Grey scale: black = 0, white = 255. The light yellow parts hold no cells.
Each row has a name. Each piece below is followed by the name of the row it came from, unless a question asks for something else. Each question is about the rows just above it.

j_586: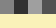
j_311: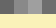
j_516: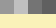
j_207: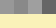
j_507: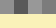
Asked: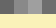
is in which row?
j_311
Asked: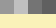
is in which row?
j_516
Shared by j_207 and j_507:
[152]
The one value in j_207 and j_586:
[159]

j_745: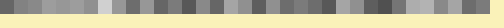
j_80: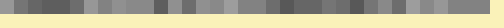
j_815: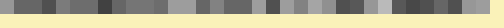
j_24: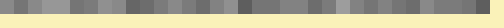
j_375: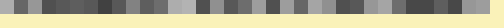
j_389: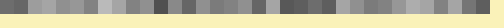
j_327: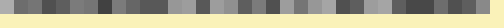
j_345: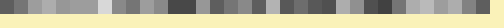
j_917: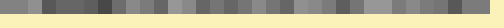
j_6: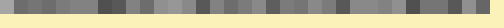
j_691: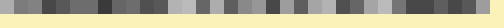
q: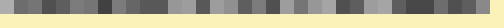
j_327
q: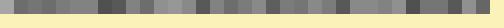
j_6
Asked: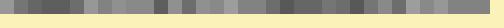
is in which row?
j_80
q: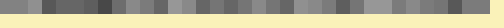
j_917
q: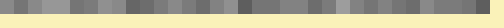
j_24
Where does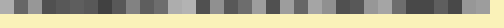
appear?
j_375

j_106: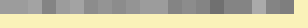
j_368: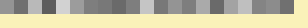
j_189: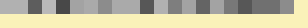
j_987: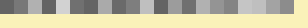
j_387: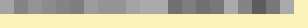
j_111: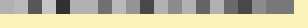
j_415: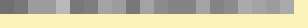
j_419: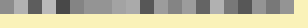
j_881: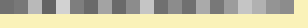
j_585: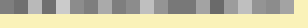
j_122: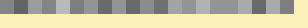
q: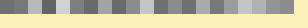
j_881
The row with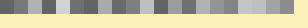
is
j_987
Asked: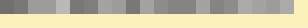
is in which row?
j_415
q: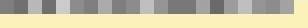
j_585

